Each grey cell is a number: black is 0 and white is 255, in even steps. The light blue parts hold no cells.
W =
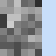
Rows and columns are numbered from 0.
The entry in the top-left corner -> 166
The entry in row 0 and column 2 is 192
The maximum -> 205
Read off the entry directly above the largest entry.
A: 192
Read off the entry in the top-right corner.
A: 46
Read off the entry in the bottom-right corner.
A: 76
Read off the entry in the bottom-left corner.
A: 154
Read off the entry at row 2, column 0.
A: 60
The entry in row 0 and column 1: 140
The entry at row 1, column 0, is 154

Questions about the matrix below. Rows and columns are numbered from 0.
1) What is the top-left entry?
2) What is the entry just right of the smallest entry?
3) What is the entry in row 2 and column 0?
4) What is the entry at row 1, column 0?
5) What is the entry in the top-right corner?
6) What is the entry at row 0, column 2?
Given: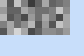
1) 183
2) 99
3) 183
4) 154
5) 128
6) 196

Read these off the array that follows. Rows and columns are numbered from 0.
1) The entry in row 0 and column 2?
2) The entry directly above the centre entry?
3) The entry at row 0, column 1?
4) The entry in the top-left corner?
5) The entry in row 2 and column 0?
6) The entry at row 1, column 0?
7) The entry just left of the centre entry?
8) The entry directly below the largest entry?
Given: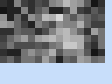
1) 131
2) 77
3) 34
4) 48
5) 145
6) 21
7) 77
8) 145

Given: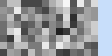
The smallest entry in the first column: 71
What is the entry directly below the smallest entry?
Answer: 175
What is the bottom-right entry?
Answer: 97
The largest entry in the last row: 191
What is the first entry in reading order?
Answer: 123
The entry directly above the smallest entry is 111
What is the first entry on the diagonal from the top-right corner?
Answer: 218
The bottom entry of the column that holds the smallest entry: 71
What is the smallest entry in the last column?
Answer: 83
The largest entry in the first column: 175
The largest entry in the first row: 246
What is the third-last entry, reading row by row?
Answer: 97
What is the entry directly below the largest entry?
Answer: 205
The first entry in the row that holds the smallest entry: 111
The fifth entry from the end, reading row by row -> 58
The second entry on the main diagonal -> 136
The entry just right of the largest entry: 83
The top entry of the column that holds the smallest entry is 205
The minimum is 32
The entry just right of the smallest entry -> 58
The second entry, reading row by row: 191
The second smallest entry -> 46
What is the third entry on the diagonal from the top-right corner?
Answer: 175
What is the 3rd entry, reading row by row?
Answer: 191
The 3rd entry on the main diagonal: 97

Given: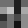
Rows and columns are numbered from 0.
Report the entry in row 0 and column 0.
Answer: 112
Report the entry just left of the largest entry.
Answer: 155
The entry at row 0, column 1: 112
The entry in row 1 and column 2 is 31

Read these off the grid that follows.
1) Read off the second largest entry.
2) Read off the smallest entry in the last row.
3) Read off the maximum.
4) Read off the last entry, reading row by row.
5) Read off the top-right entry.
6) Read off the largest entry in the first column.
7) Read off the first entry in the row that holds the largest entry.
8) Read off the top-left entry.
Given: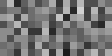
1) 196
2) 26
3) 209
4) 171
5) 109
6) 156
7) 95
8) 109

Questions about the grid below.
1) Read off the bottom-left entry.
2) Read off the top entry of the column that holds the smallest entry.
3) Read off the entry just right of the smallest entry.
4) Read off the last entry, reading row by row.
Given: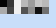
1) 171
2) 3
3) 55
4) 112
